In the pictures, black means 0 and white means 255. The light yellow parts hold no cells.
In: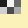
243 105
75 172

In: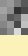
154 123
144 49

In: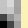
216 164
200 161

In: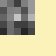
109 63
127 131

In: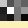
82 125
254 115

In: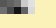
97 111
73 20
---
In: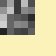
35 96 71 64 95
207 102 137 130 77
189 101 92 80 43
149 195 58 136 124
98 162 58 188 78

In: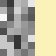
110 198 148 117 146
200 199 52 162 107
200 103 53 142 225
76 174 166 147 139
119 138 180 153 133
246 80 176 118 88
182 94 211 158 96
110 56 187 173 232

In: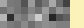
141 123 115 138 111 132 143 138 127 127
183 47 135 120 155 204 143 38 82 96
113 132 116 101 133 116 157 111 146 126
167 121 118 83 155 92 117 168 107 66

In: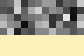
109 200 32 88 75 137 135 183 126 125 85 109
187 140 130 14 89 171 187 50 148 75 82 203
157 127 61 105 117 128 144 51 68 228 16 167
83 71 209 96 172 207 99 143 129 73 18 64
95 107 195 54 106 119 156 152 56 103 92 199

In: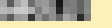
138 93 153 160 54 148 115 143 104 164 145 43 125
184 176 200 202 175 126 160 143 37 131 123 99 137
169 91 163 189 110 148 154 124 23 120 126 99 131

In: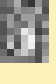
126 130 123 119 111 78 173
109 61 167 201 161 80 146
78 201 80 202 238 86 131
101 166 99 194 242 112 169
83 114 134 230 201 66 98
85 157 123 112 168 92 164
116 153 93 159 157 109 113
90 91 151 133 138 176 78
103 120 172 80 52 146 94
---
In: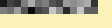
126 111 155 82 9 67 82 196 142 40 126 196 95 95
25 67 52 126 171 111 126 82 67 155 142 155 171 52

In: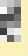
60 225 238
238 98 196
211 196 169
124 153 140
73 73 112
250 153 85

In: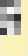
187 247 216
92 104 171
63 231 159
200 216 131
146 117 48

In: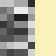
113 140 237 237 183
169 197 211 211 68
197 197 169 169 43
56 84 140 140 224
84 84 113 113 211
100 68 84 84 211
100 68 56 56 169
140 100 31 31 155

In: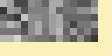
182 182 209 142 129 117 117 102 158 117 86 142 86 56
142 182 158 71 142 170 129 158 170 117 71 117 117 142
56 158 142 86 129 129 129 170 102 117 117 142 142 170
117 117 117 86 142 170 117 158 182 102 158 102 129 86
182 158 71 71 142 129 102 170 170 117 102 86 86 129
102 86 56 197 142 142 129 158 170 102 102 102 102 86

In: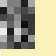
236 30 211 111 56
180 72 166 15 154
180 99 154 15 56
72 87 138 56 56
196 126 126 30 166
30 138 99 72 99
126 87 43 87 72

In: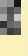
169 90 200
50 104 117
129 77 104
129 62 77
157 143 21
